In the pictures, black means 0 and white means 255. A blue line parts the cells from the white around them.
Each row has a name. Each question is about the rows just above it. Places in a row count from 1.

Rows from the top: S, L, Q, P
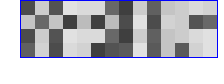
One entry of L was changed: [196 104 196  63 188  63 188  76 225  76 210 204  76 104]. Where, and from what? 13, [83]
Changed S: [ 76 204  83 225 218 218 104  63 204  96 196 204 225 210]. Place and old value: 13, [218]
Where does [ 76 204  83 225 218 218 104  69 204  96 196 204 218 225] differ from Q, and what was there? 8, [63]

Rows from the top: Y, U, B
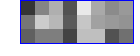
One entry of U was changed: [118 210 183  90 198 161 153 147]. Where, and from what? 2, [204]
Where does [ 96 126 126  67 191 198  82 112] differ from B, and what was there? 6, [191]

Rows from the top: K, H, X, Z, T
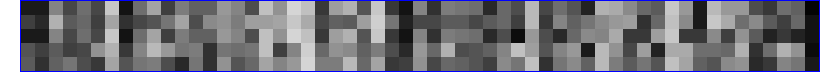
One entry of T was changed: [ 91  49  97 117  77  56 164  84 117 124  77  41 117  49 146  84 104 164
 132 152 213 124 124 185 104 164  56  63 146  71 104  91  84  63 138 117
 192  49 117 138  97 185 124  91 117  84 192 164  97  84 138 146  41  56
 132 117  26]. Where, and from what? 32, [97]
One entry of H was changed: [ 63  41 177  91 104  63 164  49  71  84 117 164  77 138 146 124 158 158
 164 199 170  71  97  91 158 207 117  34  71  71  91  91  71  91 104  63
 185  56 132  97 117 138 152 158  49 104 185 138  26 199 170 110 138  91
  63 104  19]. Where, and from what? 47, [192]
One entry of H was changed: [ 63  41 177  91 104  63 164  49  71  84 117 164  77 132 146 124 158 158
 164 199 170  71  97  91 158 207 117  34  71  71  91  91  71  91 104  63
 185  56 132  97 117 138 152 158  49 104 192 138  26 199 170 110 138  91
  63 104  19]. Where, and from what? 14, [138]
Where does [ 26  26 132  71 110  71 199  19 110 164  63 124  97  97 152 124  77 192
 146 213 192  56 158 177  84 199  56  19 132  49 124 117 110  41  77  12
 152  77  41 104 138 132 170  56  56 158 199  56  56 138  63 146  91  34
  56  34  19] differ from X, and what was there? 16, [132]
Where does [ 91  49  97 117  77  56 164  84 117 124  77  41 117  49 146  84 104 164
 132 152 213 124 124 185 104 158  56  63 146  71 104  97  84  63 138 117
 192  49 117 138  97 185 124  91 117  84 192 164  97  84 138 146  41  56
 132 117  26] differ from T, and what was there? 26, [164]

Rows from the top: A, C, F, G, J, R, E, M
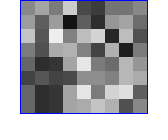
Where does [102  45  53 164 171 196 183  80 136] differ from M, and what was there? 7, [177]
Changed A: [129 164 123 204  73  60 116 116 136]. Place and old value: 1, [136]

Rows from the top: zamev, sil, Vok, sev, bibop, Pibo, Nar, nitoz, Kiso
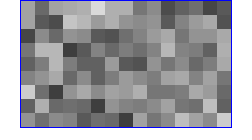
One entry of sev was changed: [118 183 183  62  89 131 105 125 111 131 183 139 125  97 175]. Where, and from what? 12, [131]
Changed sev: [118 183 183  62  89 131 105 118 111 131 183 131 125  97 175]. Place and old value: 8, [125]
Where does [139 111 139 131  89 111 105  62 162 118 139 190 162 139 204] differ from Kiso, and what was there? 1, [147]
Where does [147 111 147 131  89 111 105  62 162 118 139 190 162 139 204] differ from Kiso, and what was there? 3, [139]
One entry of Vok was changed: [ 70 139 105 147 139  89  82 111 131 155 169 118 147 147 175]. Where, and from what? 15, [169]
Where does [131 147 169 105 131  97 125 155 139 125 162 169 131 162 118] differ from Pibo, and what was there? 5, [139]

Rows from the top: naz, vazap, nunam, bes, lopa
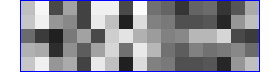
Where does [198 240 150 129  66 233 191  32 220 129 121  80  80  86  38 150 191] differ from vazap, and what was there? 4, [136]
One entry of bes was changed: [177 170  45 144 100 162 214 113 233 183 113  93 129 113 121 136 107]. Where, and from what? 5, [93]
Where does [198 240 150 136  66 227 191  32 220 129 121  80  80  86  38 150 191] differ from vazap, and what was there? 6, [233]
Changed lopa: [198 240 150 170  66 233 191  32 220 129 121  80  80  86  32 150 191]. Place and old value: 15, [38]
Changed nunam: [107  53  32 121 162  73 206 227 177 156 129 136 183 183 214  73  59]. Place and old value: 2, [59]
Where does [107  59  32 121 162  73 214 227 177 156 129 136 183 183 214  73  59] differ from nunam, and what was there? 7, [206]
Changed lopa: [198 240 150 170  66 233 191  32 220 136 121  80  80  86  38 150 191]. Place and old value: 10, [129]

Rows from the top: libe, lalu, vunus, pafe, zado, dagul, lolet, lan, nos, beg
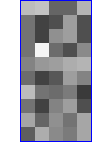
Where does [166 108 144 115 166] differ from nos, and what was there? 2, [101]
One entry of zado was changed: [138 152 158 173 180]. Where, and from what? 1, [131]
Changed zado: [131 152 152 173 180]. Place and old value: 3, [158]
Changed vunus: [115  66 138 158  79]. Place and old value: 3, [144]
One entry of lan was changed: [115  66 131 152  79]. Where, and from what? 4, [158]
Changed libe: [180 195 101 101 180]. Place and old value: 1, [188]

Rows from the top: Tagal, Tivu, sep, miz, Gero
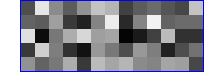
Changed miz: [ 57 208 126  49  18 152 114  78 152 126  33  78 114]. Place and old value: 7, [120]
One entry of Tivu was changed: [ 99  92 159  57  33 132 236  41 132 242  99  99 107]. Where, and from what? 12, [107]
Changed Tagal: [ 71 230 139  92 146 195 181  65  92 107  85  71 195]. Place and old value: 1, [78]
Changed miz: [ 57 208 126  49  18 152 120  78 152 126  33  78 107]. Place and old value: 13, [114]
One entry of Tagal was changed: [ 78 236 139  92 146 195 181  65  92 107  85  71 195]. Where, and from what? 2, [230]

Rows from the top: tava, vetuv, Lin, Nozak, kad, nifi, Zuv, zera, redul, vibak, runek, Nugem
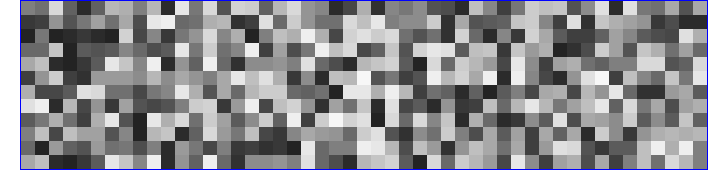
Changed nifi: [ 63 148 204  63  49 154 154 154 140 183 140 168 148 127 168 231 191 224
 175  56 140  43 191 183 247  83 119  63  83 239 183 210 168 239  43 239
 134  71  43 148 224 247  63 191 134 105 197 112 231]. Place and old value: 48, [119]
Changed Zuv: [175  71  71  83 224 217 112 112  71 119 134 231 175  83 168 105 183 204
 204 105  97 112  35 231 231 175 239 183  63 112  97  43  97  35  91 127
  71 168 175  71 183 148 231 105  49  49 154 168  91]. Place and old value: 4, [91]
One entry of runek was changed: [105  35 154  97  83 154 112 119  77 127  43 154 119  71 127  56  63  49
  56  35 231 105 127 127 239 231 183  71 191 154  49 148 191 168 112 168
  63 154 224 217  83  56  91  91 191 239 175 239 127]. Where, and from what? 28, [77]
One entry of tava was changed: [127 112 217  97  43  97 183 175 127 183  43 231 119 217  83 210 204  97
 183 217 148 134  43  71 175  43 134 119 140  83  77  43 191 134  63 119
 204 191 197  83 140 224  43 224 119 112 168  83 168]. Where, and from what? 26, [49]
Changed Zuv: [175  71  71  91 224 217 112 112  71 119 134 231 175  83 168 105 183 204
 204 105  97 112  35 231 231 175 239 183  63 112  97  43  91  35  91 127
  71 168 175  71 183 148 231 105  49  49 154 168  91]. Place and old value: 33, [97]

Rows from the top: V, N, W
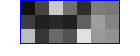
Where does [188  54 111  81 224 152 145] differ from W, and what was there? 3, [104]
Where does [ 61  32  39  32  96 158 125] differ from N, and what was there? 7, [131]
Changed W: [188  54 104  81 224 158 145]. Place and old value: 6, [152]
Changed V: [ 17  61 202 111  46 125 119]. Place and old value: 2, [68]
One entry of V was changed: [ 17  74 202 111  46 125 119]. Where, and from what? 2, [68]

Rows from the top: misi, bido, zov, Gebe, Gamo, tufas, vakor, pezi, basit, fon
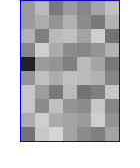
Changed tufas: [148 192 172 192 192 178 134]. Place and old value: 5, [186]
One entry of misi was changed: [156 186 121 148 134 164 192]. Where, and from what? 4, [156]
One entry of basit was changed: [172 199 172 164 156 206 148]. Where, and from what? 2, [206]
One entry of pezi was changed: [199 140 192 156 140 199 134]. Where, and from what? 4, [148]
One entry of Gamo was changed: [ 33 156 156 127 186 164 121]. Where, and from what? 3, [148]
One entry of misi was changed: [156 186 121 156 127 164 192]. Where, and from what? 5, [134]

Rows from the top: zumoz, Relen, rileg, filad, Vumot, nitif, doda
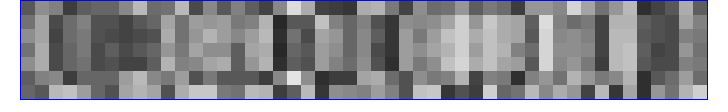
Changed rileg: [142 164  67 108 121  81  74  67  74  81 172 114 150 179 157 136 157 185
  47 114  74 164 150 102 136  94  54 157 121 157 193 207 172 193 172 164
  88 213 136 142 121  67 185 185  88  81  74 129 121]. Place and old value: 41, [129]
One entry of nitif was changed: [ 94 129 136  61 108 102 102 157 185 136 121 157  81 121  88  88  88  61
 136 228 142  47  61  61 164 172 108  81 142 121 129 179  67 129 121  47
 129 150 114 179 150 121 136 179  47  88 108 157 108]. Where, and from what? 5, [102]
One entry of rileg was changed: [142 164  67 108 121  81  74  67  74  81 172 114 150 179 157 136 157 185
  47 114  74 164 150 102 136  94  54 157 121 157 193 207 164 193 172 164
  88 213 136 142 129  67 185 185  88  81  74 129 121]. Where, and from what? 33, [172]
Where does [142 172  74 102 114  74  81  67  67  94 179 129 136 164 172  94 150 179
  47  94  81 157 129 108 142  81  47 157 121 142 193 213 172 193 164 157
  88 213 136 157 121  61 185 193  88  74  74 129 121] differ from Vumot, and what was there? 40, [150]

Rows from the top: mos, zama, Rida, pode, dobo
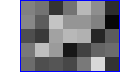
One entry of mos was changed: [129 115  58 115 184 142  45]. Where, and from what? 3, [52]
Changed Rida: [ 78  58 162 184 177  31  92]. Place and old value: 6, [38]
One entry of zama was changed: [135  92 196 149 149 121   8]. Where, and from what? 6, [129]
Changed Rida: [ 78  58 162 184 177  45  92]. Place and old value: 6, [38]

